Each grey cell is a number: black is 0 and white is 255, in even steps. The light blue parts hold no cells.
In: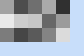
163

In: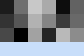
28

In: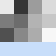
233

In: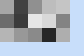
166

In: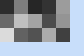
45

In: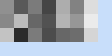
144

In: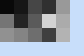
9

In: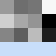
154
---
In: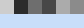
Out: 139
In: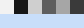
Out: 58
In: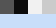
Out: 203
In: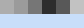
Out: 194
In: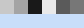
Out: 119
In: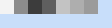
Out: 155
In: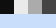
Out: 68
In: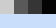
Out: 4
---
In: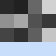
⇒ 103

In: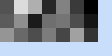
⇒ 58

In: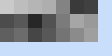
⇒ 58

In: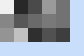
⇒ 154

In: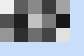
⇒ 60

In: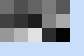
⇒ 123

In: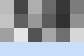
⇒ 55

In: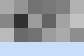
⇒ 128

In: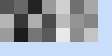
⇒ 112

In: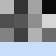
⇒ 163
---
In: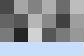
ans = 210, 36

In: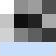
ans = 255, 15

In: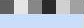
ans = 229, 42

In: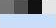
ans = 229, 17

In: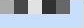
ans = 226, 49

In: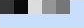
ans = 221, 10

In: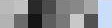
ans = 200, 20

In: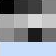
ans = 215, 3
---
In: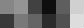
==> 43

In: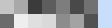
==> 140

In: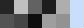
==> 14

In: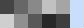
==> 88

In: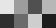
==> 107

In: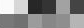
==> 135

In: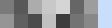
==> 61

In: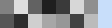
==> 151

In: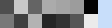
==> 50
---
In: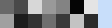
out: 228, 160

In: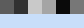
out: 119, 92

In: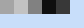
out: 56, 165

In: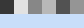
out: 149, 55

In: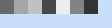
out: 51, 105

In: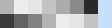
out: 41, 60

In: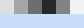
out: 242, 222

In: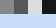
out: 23, 136
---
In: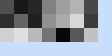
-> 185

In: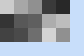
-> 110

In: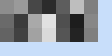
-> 162

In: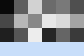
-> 237

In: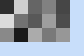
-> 171

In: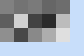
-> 137

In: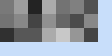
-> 87
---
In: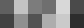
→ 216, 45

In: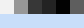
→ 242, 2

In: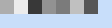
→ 236, 56

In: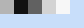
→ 247, 17

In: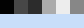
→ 237, 2

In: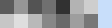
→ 222, 49

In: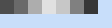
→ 225, 54

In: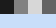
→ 215, 27

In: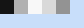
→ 248, 20
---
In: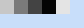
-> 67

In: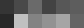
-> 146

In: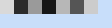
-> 183

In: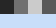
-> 112

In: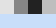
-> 134

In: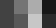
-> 88

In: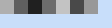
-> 195

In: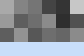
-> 110
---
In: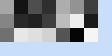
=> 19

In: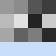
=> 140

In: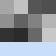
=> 193

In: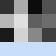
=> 170

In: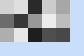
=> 223

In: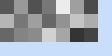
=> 153

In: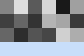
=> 222
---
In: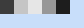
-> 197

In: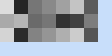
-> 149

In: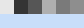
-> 86

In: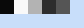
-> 249

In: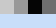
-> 201

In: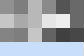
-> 198

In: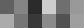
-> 56
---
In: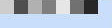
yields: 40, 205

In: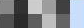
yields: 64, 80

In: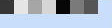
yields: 85, 54

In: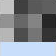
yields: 95, 182

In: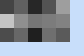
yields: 158, 76

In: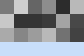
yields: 185, 170

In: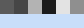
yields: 143, 90

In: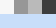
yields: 61, 247
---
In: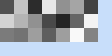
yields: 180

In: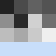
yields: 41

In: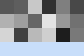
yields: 158

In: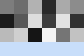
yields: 88

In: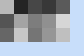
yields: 164

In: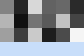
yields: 16

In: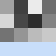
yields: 72

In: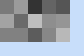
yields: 106

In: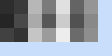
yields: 73
